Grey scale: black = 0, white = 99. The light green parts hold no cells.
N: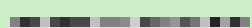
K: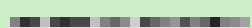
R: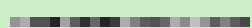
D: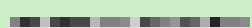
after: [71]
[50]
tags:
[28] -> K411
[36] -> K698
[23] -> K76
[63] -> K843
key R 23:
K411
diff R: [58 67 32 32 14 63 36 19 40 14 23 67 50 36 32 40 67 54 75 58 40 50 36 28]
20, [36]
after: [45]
[75]

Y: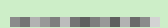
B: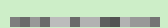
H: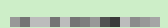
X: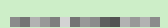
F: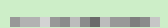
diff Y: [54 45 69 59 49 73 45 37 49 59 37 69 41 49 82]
13, [54]
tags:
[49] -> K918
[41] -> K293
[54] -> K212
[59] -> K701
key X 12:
K701
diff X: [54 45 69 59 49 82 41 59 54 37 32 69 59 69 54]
6, [45]
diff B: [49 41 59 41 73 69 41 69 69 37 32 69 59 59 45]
5, [73]
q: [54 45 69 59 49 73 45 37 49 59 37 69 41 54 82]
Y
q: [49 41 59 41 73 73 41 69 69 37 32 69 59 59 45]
B

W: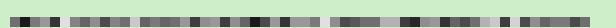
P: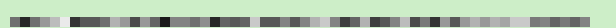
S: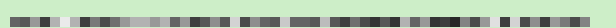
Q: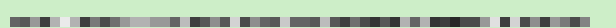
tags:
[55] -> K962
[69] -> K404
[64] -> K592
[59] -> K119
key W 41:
K962
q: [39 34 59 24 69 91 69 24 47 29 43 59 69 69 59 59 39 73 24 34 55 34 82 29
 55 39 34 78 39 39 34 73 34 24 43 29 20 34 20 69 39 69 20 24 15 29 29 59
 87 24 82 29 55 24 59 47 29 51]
Q
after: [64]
[78]

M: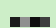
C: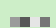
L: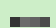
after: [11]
[56]
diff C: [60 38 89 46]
1, [34]
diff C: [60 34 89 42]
3, [46]
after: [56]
[6]
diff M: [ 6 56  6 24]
0, [11]
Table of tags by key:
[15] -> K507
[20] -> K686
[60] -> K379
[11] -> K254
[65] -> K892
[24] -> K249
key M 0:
K254

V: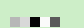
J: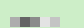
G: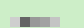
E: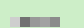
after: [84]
[2]
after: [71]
[84]
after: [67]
[39]
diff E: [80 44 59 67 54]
3, [63]
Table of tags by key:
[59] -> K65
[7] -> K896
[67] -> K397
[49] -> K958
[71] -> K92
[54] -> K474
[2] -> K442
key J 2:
K474
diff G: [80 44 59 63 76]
1, [39]
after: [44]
[59]

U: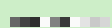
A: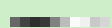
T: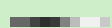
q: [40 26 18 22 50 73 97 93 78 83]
A
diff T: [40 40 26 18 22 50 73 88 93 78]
7, [93]
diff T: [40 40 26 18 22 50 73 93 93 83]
9, [78]
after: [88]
[78]
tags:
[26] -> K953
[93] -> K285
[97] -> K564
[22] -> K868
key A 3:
K868
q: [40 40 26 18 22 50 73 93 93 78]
T

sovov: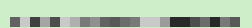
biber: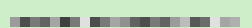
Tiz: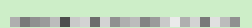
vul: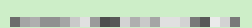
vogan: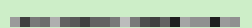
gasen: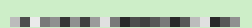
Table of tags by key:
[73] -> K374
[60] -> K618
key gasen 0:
K374
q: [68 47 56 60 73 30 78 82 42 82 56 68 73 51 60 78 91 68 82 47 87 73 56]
Tiz
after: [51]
[60]
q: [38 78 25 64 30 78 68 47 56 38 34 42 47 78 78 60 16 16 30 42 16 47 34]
sovov
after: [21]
[56]

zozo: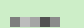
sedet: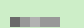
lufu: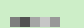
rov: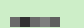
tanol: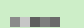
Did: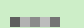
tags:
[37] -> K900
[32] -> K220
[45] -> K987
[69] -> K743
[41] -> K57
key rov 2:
K57
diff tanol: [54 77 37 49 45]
4, [41]
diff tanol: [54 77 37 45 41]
3, [49]
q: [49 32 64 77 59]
lufu
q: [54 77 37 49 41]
tanol

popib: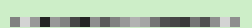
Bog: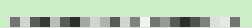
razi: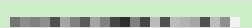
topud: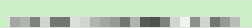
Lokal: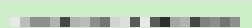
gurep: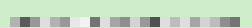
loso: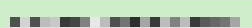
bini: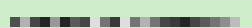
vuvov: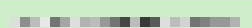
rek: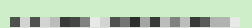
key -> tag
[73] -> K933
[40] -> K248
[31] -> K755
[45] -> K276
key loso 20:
K248
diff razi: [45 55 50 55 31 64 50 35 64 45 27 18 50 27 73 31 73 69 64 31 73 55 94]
9, [50]
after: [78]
[22]
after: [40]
[45]

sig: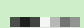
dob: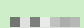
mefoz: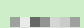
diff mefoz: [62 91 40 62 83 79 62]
3, [57]
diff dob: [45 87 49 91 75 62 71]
5, [67]
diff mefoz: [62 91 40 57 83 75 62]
5, [79]
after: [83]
[79]

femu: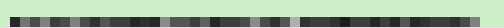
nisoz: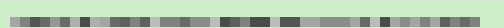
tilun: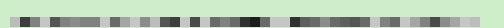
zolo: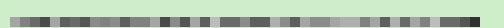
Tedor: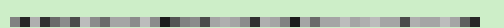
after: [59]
[41]
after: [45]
[29]
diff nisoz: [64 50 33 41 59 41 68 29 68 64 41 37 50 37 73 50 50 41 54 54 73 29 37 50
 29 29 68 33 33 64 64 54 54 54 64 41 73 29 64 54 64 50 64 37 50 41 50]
26, [73]

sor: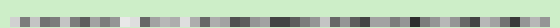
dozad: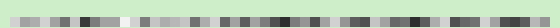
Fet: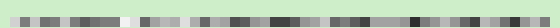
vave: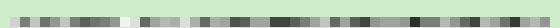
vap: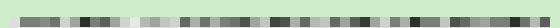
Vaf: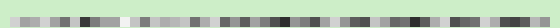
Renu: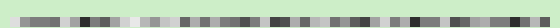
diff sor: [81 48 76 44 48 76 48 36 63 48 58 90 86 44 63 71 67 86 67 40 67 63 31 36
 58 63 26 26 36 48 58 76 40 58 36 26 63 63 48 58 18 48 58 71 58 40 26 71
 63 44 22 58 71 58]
13, [40]
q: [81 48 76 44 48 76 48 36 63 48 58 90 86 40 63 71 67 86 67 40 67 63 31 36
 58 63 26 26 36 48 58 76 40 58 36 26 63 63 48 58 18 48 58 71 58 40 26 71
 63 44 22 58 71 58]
sor
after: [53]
[44]
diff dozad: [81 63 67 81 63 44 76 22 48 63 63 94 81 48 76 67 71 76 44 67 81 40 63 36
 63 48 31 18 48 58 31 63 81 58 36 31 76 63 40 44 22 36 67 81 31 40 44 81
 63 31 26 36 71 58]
40, [18]
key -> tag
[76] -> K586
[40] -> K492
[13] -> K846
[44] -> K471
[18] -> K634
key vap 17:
K492
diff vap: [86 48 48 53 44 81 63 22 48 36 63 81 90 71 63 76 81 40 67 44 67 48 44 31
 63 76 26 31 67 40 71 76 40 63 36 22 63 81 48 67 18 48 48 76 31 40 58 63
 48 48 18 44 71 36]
7, [18]
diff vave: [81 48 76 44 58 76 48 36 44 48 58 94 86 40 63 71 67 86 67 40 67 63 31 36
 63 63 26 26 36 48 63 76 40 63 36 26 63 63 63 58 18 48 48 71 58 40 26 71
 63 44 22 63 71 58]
36, [58]

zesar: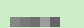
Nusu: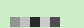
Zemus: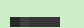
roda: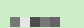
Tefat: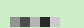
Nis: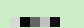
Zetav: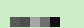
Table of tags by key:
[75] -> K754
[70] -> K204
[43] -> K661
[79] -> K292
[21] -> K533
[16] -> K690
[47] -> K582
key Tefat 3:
K690
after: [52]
[47]
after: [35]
[30]
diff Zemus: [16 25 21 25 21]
3, [21]
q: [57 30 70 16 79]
Tefat
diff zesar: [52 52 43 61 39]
1, [47]

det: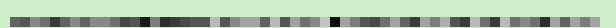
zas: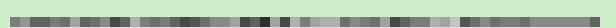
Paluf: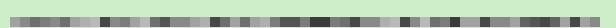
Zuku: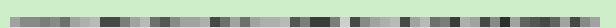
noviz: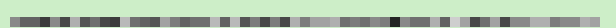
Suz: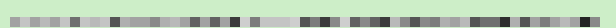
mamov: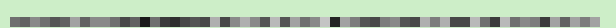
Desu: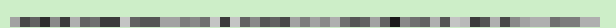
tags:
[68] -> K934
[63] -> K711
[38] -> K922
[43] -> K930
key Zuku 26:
K934
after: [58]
[38]

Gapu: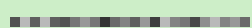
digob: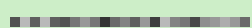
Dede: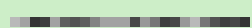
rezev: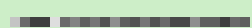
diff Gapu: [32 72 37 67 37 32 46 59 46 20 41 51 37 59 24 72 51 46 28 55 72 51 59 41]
3, [72]
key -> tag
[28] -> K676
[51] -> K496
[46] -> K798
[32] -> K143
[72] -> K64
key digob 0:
K143

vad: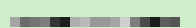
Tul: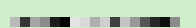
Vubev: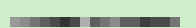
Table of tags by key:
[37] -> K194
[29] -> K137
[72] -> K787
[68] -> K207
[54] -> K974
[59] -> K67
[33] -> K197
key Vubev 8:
K194
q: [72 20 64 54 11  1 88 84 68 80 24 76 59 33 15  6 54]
Tul
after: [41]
[45]
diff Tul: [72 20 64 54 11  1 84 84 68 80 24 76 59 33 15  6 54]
6, [88]
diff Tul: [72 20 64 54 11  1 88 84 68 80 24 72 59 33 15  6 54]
11, [76]

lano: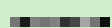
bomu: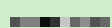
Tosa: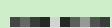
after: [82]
[15]
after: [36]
[59]
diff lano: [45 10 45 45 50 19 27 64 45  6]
2, [50]

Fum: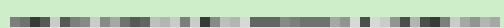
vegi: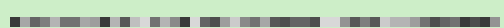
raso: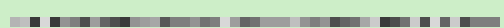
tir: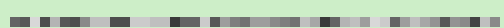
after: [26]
[74]
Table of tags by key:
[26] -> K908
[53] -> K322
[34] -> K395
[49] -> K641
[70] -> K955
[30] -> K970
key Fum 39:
K970
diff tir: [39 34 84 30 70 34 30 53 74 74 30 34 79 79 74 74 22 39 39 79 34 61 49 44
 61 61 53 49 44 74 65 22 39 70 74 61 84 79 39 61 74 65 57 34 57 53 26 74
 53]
11, [30]
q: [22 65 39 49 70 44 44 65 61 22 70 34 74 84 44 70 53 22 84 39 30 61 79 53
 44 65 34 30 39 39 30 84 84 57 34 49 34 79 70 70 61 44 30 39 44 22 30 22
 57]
vegi

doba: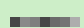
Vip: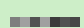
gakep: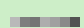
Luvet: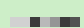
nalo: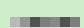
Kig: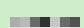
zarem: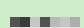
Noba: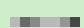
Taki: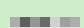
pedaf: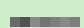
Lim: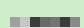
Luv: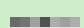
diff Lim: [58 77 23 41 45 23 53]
0, [62]
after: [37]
[58]

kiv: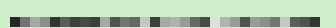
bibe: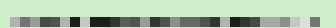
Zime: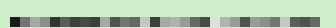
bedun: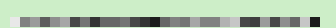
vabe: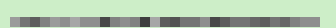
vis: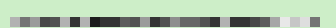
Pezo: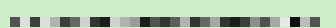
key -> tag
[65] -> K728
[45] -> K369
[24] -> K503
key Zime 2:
K728
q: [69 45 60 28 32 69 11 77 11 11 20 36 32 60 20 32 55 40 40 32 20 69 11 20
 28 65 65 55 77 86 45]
bibe
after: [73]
[32]
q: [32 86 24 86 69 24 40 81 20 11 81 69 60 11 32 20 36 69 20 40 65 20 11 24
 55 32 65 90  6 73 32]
Pezo
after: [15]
[45]
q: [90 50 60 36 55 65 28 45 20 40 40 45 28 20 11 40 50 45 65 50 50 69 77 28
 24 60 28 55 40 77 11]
bedun

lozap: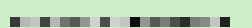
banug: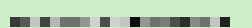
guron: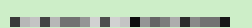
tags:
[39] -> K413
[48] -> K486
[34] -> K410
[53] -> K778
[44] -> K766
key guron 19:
K766
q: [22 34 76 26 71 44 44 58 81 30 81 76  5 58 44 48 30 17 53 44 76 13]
banug
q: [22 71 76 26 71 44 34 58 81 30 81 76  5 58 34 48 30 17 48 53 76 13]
lozap
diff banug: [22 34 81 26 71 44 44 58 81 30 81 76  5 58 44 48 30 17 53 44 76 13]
2, [76]
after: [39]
[48]

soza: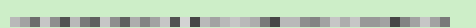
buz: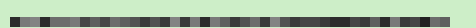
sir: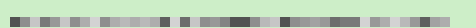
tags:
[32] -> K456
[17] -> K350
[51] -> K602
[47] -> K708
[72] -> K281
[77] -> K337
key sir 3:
K708
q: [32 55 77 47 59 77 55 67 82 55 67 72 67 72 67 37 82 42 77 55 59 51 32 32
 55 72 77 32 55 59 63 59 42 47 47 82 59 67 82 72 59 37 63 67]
sir
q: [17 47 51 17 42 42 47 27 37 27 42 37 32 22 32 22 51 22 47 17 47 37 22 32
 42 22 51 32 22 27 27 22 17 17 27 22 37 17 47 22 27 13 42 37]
buz
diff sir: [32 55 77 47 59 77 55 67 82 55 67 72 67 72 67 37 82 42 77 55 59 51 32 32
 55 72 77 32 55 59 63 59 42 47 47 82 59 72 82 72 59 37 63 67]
37, [67]

